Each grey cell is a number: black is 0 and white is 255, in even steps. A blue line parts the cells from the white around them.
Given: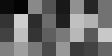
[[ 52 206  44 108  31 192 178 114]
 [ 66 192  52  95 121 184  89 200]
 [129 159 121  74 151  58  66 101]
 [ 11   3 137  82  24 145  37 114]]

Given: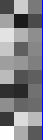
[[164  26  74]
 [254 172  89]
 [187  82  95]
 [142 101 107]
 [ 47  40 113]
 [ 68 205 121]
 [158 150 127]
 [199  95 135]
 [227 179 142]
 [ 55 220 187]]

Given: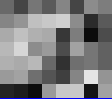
[[ 36  28  12 154 200 200  20 162]
 [154 162 111  84  63 133 229 148]
 [105  69 118  90 133  69 140 125]
 [184 214 140 154  76 162 118  97]
 [170 192 176 170  55 125  12  76]
 [176 170 184 105  49 111 118  97]
 [133 148 192 200 208 140  43  90]]

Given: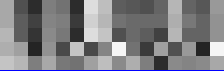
[[174 160  36 146  73 196  73 132 245 114  58 160  80 153  36 245]
 [168  80  44 126 114  44 221 190  93  87  80 100 182 100  87 153]
 [182  93  52 138 120  44 221 196  80 106  93  65 182 100 100 146]
 [168  93  65 132 126  58 208 182 114 106 106 106 174 120 100 146]
 [196 182 126 168 120 114 160 190 138 174 126  44 138 132 138 168]]

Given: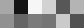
[[145 102 123 117 202  81]
 [167  20 246 210  87 180]]

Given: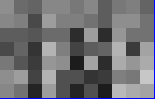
[[135 114  36 157  80  36  80  28 185 171 163]
 [ 73 100  52 179 127  67  93 100 179  59 163]
 [120  86  59 150 142  28 163  44 171 150 171]
 [142 157  67 179  80  80  52  59 127 120 199]
 [135 127  73 157 127 127 114  93 142 142 114]
 [ 93  93  86 107 107  44 157  44 150 114 114]
 [142 107 100 135 135 120 135  93 120 127 100]]

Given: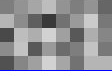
[[140 195  88 154 108 126 195 120]
 [181 140  95  57 114 154 203 120]
 [ 81 134 160 210 166 114 181 181]
 [126 147 166 189 147 126 147 102]
 [ 73 189 174 210 160  88 174 134]]

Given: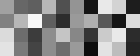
[[219 109  60 141 197 135  52 203 233  44]
 [227 122  68 141 109 154  13 227 189  36]
 [161 103  95 183  80 148  21 233 211  29]
 [129 183 248  95  44 154 175  88  21 219]]
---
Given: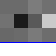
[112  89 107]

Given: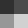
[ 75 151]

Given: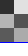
[225 181]

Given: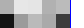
[187 170]

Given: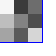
[109 131 164]

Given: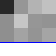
[193 150 163]

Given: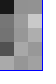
[146 155 115]

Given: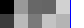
[209 195]
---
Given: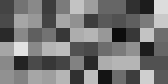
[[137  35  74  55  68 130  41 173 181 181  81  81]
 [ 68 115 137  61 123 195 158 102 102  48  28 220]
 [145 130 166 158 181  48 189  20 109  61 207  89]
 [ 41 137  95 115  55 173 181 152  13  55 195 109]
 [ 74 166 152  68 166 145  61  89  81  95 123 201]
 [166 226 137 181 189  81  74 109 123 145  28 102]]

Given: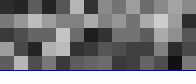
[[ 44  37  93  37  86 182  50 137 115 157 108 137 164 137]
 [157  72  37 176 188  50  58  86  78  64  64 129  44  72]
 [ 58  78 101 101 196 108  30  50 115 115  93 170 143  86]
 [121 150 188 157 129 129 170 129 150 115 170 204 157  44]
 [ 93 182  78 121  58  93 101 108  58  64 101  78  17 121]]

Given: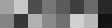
[[132  55 177 138 112 207 184  19]
 [162 200  77 118  91  63 106  40]]

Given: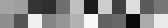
[[142  84 240 134 150 178 247  98 104  11 171 234]
 [164 158  52  46 111 191  26 205  64 221  91 118]]

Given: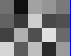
[[113  16 162 149 121]
 [ 98  58 206  72  79]
 [213  92 190  42 155]
 [ 65 176  79 225 105]]

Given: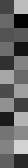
[[104   3]
 [110  19]
 [ 96  41]
 [145  62]
 [ 82  88]
 [166 104]
 [ 48 131]
 [116 138]
 [ 75 159]
 [ 26 180]
 [ 68 188]
 [131 210]]

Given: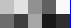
[[110  62 166  24  47]
 [195 226 145  97 249]]

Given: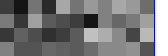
[[ 61  21 116  42 167 116 153 129 167 153 109]
 [122  55 160  91  77  61  21 129 103 122 160]
 [129  84  84 103  97  91 109 137 137 145  84]
 [ 55  97  77  48  61  91 192 173 137  69 185]]
